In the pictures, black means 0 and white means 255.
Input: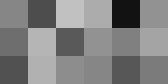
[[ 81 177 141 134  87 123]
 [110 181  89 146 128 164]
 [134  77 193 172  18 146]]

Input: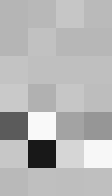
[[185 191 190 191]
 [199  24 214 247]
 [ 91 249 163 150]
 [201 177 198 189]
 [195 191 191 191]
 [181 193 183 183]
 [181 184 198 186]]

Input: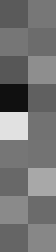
[[101 135]
 [138 107]
 [104 168]
 [118 115]
 [225 114]
 [ 16  96]
 [ 87 142]
 [118 108]
 [ 90 119]]

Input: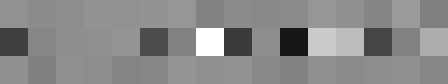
[[144 129 144 141 132 134 149 143 147 137 130 144 139 141 144 134]
 [ 63 134 142 143 149  77 130 255  59 141  23 203 188  69 130 173]
 [145 140 141 147 145 147 150 130 140 136 139 150 144 133 154 127]]

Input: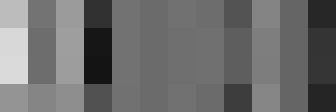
[[148 133 142  81 113 107 113 107  61 134 101  37]
 [218 109 157  20 114 107 111 112  94 125 101  53]
 [216 109 158  22 114 107 111 112  94 126 101  52]
 [188 115 155  49 114 107 113 109  83 132 101  39]]

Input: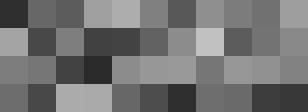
[[109  72 171 170 103  77  47 110 106  60  56]
 [125 118  66  42 140 151 153 118 150 145 130]
 [164  72 126  65  67  98 140 193  92 115 137]
 [ 47 103  92 159 173 128  88 143 124 113 158]]

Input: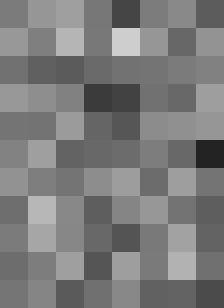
[[117 133  90 112 136  97  99  75]
 [109 125 159  85 158 122 178 112]
 [123 166 135 104  84 121 162  99]
 [110 183 136  94 133 151 115  94]
 [146 126 116 141 157 108 158 116]
 [130 159  99 104 108 125 104  35]
 [116 115 155 101  86 140 144 150]
 [152 142 129  59  66 113 104 158]
 [113  96  91 106 114 116 123 129]
 [152 127 181 120 206 150 103 147]
 [123 150 159 119  69 124 137  92]]

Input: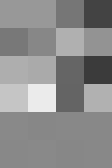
[[136 137 135 136]
 [137 135 136 136]
 [197 235 100 177]
 [174 170 101  59]
 [120 135 176 147]
 [152 152 118  67]]
